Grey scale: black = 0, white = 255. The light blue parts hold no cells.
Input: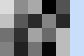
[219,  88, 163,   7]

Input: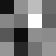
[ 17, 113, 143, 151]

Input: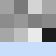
[162, 151, 234]

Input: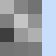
[179, 197, 176]

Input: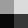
[157,  56]

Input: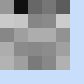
[151, 198, 173, 140, 177]

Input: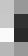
[198,  50]
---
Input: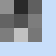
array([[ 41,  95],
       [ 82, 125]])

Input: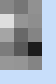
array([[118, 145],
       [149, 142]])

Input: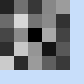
array([[113,  55],
       [215, 116]])

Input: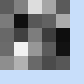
array([[129, 221],
       [ 15,  88]])

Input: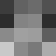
array([[ 98, 107],
       [131, 136]])

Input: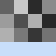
array([[199,  42],
       [ 79, 176]])
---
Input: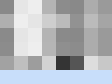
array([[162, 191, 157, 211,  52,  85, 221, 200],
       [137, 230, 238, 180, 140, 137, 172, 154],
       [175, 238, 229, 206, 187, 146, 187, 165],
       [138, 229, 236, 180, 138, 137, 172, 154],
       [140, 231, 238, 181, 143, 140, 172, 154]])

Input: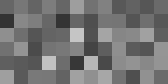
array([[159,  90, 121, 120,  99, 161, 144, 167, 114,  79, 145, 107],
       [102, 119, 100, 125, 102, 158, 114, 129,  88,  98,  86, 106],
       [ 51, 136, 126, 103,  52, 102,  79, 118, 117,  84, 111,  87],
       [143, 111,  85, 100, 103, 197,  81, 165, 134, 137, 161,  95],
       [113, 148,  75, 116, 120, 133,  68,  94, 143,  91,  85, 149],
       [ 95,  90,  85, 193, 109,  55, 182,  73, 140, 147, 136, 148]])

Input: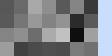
array([[157,  65,  75,  79,  76, 123, 113],
       [ 87, 105, 168, 142,  89, 133,  57],
       [ 89, 118, 152, 131, 147,  43,  90],
       [132, 143, 109, 171, 193,  14, 160]])

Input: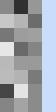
array([[133, 164, 139],
       [137,  48, 151],
       [199, 181, 108],
       [119, 157, 160],
       [230, 105, 133],
       [185, 154, 154],
       [187, 179, 122],
       [ 69, 228, 139]])

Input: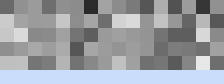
array([[191, 192, 117, 124, 180, 114, 136, 154, 192, 160, 112, 118,  90,
        134, 231, 110],
       [106, 145, 155, 110, 143, 140,  42, 163, 140, 122,  86, 174,  82,
        156,  54, 145],
       [203, 163, 155, 156, 198, 141, 165, 110, 210, 218, 149, 194, 151,
        101, 184,  87],
       [199, 218, 137, 139, 161, 116,  94, 154, 160, 153, 148, 116,  94,
         94, 216, 138],
       [143, 155, 168, 157, 171,  86, 166, 156, 148, 157, 149, 108, 125,
        121, 113, 161]])

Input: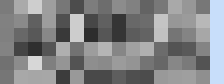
array([[118, 168, 166, 167,  60, 153,  73,  73,  94,  79,  76, 153, 157,
        159, 143],
       [123, 170, 206, 158, 119,  76, 125, 109, 140, 129,  99, 120, 169,
        151, 119],
       [129, 138,  96, 157,  80, 205,  71,  96,  53, 104, 108, 196, 151,
        155, 184],
       [128, 104,  88, 136,  57, 205,  45,  86,  53,  92,  99, 193, 117,
        132, 167],
       [131,  68,  47,  85, 175, 114, 157, 181, 134, 161, 176, 108,  83,
         89, 132],
       [113, 140, 215, 127, 149,  83, 142, 138, 155, 148, 116, 103, 135,
        122,  83]])

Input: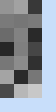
array([[ 73, 183, 200],
       [148, 162,  56],
       [122, 118, 122],
       [107, 130,  41],
       [ 38, 127,  70],
       [119, 140,  48],
       [164,  42, 119]])

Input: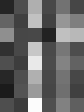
array([[ 78,  60, 252,  79, 129,  95],
       [ 37,  78, 175,  72, 114,  70],
       [100,  64, 193,  65, 150, 127],
       [143,  71,  72,  34, 192, 184],
       [ 49,  72, 199,  74, 119,  77],
       [ 79,  61, 233,  76, 131,  98],
       [ 39,  79, 176,  72, 115,  71],
       [ 27,  83, 154,  70, 111,  64]])

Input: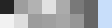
array([[241, 222, 156, 160, 166, 151, 102],
       [ 36, 158, 178, 225, 171, 121, 102]])
